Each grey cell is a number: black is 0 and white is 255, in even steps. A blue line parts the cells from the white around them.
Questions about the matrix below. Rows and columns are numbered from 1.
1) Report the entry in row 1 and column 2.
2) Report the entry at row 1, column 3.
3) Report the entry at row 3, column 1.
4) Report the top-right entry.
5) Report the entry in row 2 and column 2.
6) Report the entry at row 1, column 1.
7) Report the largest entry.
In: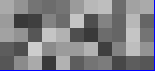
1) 147
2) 116
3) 162
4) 170
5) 57
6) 170
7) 205

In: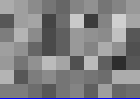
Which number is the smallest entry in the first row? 102
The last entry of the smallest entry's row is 87
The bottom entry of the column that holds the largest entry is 102
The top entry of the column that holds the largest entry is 132
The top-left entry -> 172
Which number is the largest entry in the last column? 172
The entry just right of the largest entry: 165
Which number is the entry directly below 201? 153
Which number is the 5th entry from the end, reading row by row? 132
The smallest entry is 45
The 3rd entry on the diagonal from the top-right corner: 139
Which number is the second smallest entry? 60
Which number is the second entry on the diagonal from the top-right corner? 208
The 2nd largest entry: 201
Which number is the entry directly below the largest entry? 193
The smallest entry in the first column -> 87
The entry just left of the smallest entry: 95
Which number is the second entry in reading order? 159
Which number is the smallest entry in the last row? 87
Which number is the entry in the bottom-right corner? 109
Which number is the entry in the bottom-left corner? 125

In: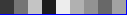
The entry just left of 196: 117
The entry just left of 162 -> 104
